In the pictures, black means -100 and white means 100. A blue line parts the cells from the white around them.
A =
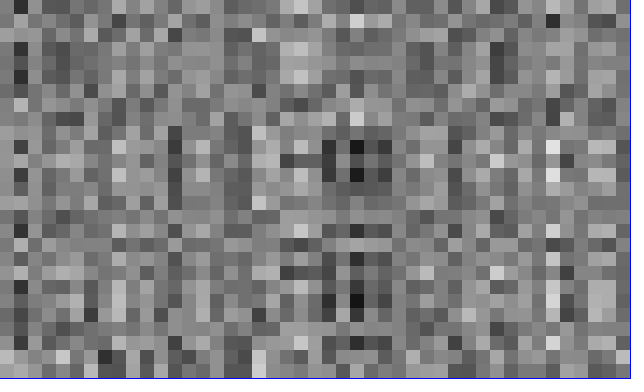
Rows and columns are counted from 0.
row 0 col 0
-1
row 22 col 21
10
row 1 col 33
-9
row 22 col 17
14
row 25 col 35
31
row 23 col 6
-12
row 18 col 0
4
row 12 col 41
-8
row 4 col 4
-38
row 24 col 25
-64
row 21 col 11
-9
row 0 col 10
27
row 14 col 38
-9
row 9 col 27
-21
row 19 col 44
-19
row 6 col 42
29
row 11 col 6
5
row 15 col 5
-21
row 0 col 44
-13
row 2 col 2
18
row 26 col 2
17
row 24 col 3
-30
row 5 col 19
-7
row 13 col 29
-6
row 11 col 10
-22
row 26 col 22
15
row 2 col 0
24
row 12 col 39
75
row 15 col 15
13
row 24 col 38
-2
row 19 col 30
46
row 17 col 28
-11
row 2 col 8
-15
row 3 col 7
-6
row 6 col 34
14
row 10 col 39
77
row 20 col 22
14
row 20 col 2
8
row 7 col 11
-6
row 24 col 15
1

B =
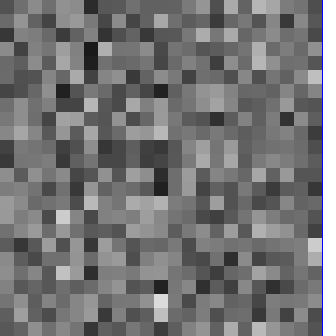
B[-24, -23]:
-36
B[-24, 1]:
-13
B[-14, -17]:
11
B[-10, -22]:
9
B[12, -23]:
11
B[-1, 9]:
-7
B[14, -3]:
6
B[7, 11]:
20
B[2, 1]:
2
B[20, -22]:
-31
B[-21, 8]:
-9
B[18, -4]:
-31
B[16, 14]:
10
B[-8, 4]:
19
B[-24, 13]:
-4
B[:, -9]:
[17, -20, 35, -33, -11, -13, 15, 11, -35, -17, 25, 33, -29, -47, -32, -43, 10, 1, -43, -33, -62, -3, -2, 16]
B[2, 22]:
-43
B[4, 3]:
-29
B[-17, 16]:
5
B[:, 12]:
[-23, -13, -31, -9, -17, -5, -25, -17, -6, -11, -32, -31, -14, -14, -3, -9, -28, -5, 4, -8, -7, -4, -16, -26]
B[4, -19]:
31
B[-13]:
[-55, -8, -7, -2, -55, -25, -9, -44, -44, -24, -51, -46, -31, -4, 33, -7, 31, -29, -4, 7, -3, -13, -28]
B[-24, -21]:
9
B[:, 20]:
[-3, -55, -14, -2, -13, -24, 4, 20, -61, 2, -9, -3, 20, -28, 6, -17, 14, -4, -29, -22, -43, -7, -48, -3]
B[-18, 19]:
-23
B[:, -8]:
[-38, -54, -7, -28, -51, -17, 21, 28, -62, -5, -8, -7, 4, -24, 24, -50, -23, -3, -11, -51, -28, 7, -38, -24]
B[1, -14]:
-46
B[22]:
[-26, 25, -24, -40, -7, 5, 21, -55, 1, -37, -26, 50, -16, -22, -2, -38, -16, -14, -55, -5, -48, 10, -40]
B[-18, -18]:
-34
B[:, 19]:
[30, 5, 9, -16, 13, -8, -23, -12, -3, -6, -11, 7, -24, -54, -34, -2, 24, -10, -31, 8, -62, -2, -5, 18]
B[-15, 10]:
18
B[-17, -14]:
32
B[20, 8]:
16
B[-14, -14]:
-26

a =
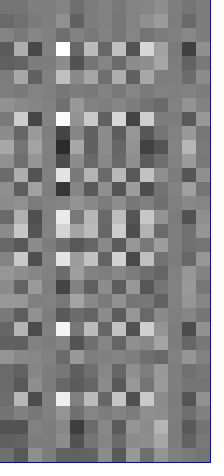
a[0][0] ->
-9
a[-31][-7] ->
-7
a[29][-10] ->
-12
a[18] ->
[3, 58, -38, 3, 79, 23, 52, -22, 64, -43, 50, -10, -2, -19, 18]
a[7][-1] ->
2
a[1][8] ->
-7
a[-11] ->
[-5, -26, 14, -2, -30, -15, -22, 9, -28, 18, -18, 8, 0, 4, -8]
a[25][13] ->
17
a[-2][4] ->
10
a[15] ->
[-18, 38, -38, 1, 83, -6, 43, -18, 48, -33, 56, 15, -3, -36, 12]
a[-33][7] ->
1
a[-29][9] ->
9
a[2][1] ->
-5
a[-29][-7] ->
-16
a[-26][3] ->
1
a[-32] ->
[-18, -11, -4, -1, 13, -24, -2, 1, -7, 3, 12, 21, -2, -18, -3]
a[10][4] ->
-66
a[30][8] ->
-29
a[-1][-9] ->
-22
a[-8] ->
[16, 7, 6, 1, -16, 20, -1, 0, 3, -1, -13, -18, 1, 17, 1]
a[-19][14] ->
4
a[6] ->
[-1, -5, 3, 0, -7, -2, -5, 2, -6, 4, -4, 1, 0, 1, -2]
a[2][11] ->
-3
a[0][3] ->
-1
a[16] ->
[9, 56, -33, 3, 66, 29, 47, -20, 60, -39, 40, -16, -1, -11, 17]
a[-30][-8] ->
-19
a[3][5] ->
-19
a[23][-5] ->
62
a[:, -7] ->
[-6, -7, -7, 50, -16, 36, -6, 5, 69, -27, -21, -18, 45, -33, 11, 48, 60, -29, 64, 6, -28, 14, -28, 52, -21, 3, -20, -30, 54, 3, -29, -17, -30]
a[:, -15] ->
[-9, -18, 3, -29, -25, -3, -1, 14, -5, 10, 32, 13, -16, 12, 10, -18, 9, -19, 3, 18, 9, 19, -5, -20, -24, 16, -16, -16, -14, -10, -35, -25, -12]
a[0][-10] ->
-13
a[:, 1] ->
[-8, -11, -5, 36, -22, 32, -5, 8, 60, -21, -9, -12, 36, -26, 13, 38, 56, -31, 58, 11, -22, 18, -26, 41, -25, 7, -23, -31, 44, 0, -35, -22, -30]
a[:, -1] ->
[-2, -3, -2, 12, -6, 10, -2, 2, 19, -7, -4, -5, 12, -9, 4, 12, 17, -9, 18, 2, -7, 5, -8, 14, -7, 1, -7, -9, 14, 0, -10, -6, -9]
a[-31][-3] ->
0

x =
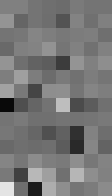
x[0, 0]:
0
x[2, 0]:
-9
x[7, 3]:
-10
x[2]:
[-9, -7, 4, -1, -6, -3, -1, -13]
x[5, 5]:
-11
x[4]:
[16, -13, -23, -27, -53, 16, 0, 11]
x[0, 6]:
-9
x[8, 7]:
-5
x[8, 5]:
-10
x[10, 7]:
-22
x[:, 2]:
[-9, -9, 4, 3, -23, -2, -46, -21, -12, -20, -15, 10, 44, -79]
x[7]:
[-93, -38, -21, -10, 49, -41, -28, -12]
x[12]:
[-5, -50, 44, 25, -12, 43, 11, 1]
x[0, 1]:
0
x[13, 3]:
36
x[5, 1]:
25
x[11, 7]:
3
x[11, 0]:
4
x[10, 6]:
5
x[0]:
[0, 0, -9, -13, -15, -4, -9, -9]
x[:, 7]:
[-9, 0, -13, 1, 11, -8, -1, -12, -5, -14, -22, 3, 1, 9]
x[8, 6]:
-8
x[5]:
[-1, 25, -2, -15, -4, -11, -2, -8]
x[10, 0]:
-18
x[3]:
[-18, 0, 3, 15, -8, 1, -11, 1]
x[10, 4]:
-28
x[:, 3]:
[-13, -14, -1, 15, -27, -15, 11, -10, -12, -37, -13, -1, 25, 36]

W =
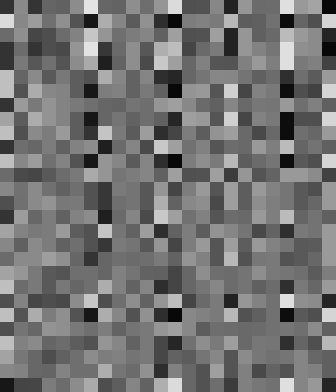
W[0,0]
-60
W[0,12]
72
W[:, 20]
[75, -90, 47, 75, 75, -63, -90, 20, -90, -90, 47, -90, 20, -8, -8, 47, -63, -8, -35, -8, -63, 75, -90, -8, -63, -8, -35, 75]
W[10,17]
-18
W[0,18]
-16
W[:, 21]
[20, -21, 20, 12, -5, -13, -38, -13, -38, -13, -21, -30, 20, -30, -30, -21, -5, -30, -30, -13, -5, 12, -30, -13, -21, 4, 4, 4]
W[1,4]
12
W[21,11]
17
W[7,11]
17
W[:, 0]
[-60, 72, -16, -60, -60, 50, 50, -60, 28, 50, -60, 50, -16, 6, -38, -60, 28, 6, -16, 28, 50, -38, 50, -38, 50, 28, 6, -82]
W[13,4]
-24
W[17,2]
8
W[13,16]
24
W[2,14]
-36
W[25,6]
10
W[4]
[-60, -5, -32, -12, -34, 10, 33, -76, -22, 11, -42, 57, 25, -19, 1, -33, -34, 0, 20, -1, 75, -5, 0, -48]
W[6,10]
-5
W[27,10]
-23
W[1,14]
1
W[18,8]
-13
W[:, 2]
[-59, 22, -45, -59, -32, 8, 35, -5, 35, 8, -19, 22, -45, 8, 8, -19, -5, 8, 8, -5, -5, -45, 35, -19, 8, -19, -19, -45]
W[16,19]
-22
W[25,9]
-9
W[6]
[50, -36, 35, 6, 3, -27, -82, -2, 1, -23, -5, -24, -94, 16, 20, -33, 63, -45, 2, -5, -90, -38, -48, 67]
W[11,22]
-38
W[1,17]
-27
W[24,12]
-70
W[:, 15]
[6, -4, 25, -4, -33, 6, -33, -24, -33, 15, -33, -4, 25, -33, -43, -33, 15, -33, -33, -14, 6, -4, -4, -14, -4, 6, 25, -14]
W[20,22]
-19
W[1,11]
-64
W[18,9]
-16
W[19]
[28, 18, -5, -30, -34, -13, -13, -20, 1, -9, -23, -24, -46, -19, 11, -14, -15, -9, 11, -5, -8, -13, -29, -2]
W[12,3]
-30
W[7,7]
-20
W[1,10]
14
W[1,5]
-35
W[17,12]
-46
